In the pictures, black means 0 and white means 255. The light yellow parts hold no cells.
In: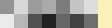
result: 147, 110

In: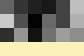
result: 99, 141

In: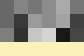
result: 104, 70

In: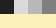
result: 32, 127

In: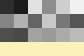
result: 46, 186

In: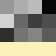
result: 152, 91

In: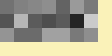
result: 114, 142

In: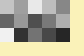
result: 196, 38
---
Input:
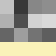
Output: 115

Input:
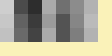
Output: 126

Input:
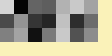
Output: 82

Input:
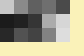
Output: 130

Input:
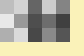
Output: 138

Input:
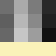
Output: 157

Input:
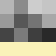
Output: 62
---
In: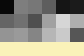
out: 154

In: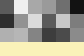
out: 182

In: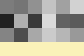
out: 77

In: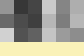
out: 82

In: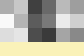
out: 229

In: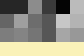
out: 132

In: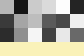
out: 143
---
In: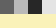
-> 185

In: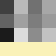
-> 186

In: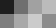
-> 111

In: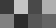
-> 196

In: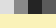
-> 137

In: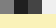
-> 31

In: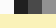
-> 32
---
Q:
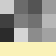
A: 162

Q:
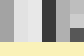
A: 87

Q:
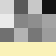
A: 156

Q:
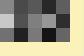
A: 101

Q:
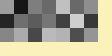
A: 149

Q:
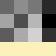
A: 49
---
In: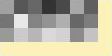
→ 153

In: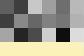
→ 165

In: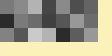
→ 130

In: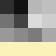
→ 153

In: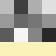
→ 91

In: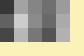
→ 70

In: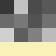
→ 208

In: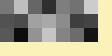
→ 88

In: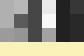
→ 155

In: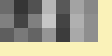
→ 94
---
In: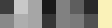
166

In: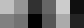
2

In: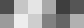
206

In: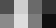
125

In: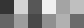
72

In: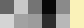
156

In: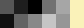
136
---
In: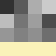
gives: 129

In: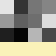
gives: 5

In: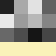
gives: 77

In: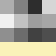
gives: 108

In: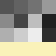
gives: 205

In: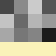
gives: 119

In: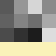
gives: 49

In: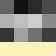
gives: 160
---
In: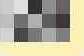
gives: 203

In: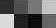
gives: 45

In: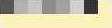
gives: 86

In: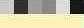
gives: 201

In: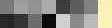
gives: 122

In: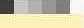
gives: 62

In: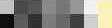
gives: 193
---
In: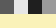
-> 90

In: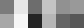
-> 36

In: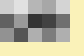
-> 85

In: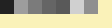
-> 101

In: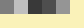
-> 191

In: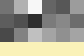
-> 192

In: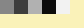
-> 61
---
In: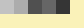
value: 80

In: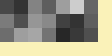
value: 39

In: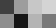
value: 22

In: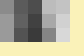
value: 58

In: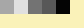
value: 115

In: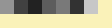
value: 121

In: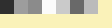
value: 202

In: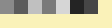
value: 214

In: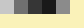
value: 54
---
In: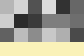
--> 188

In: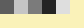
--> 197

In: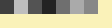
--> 190

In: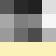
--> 107

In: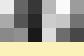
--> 144

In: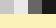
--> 233

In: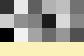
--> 241

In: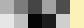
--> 192
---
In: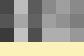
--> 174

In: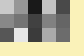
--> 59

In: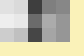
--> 70

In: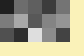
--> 222

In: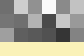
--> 81

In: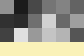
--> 196
